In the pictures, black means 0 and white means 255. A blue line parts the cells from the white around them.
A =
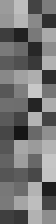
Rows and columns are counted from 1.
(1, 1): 155
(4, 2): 106
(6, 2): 161
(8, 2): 110
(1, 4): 124
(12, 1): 99
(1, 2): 190
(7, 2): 126
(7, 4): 117
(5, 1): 91
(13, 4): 195
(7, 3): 200
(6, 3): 174
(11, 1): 86
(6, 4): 45
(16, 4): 141
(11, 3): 155

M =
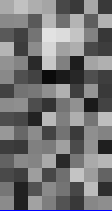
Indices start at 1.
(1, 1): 170
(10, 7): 143
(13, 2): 63
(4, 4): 214
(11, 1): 61
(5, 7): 164
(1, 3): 174
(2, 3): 89
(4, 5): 161
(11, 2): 57
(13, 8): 99
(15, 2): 33
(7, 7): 149
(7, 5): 176
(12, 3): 132
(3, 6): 196
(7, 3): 120
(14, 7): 188
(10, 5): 115
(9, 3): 34
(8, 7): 26
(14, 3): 82
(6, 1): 137
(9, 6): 175
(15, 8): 142
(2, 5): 112
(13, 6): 196
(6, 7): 79
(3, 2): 65
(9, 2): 71
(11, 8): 31
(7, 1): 66
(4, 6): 174
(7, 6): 62

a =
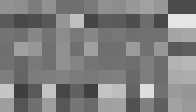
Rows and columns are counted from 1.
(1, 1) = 145
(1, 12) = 151
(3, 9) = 119
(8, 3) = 112
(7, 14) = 150
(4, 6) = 112
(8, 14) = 153
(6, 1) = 126
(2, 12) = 72
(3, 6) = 121
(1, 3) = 124
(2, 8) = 92
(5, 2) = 102
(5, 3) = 121
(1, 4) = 145
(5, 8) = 113
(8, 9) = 162
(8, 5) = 87
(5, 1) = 113
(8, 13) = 163
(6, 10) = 105
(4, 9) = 112
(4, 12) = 151
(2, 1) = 90
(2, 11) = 109
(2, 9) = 90
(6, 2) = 101
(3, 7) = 135
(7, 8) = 196
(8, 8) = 160
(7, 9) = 189
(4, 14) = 95
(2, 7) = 69
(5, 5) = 144
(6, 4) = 126

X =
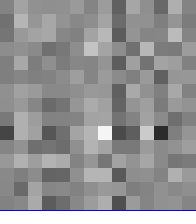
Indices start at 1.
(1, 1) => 131
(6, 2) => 134
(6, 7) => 133
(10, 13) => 127
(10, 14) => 149
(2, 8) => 164
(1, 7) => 132
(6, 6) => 158
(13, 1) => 137
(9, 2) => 176
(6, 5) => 140
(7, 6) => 143
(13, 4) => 100
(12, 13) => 118
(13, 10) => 142
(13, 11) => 144
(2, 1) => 113
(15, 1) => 130
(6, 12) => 96
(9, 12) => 139
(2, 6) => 136
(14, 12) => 145
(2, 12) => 127
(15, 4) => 92
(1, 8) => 156
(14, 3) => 164
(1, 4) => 143
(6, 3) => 128
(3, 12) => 134
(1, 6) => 154
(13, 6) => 144
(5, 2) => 168
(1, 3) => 145

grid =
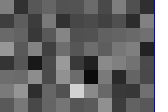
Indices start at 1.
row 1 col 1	127
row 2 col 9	79
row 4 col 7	109
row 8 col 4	101
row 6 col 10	100
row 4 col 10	127
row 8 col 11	88
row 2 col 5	49
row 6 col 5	145
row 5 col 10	114
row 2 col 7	75
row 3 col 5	133
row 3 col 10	105
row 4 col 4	64
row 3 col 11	112
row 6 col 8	122
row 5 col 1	52
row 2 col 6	71
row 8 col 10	98
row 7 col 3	46
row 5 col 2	86
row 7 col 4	102
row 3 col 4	89
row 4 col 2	89
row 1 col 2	49
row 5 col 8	138

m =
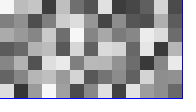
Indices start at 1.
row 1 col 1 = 246
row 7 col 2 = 53
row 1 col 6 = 111
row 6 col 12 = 142
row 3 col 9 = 123
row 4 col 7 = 97
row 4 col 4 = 188
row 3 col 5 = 110
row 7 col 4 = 247
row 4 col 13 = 182
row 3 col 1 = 171
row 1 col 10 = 71
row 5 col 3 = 82
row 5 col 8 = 183
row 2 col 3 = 78
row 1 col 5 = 191
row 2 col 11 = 79
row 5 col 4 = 222
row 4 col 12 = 58
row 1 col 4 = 61
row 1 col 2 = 188
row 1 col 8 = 225
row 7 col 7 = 136
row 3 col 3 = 134
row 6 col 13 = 145
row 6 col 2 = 134
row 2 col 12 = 175
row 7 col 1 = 221
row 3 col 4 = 202
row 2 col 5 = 205
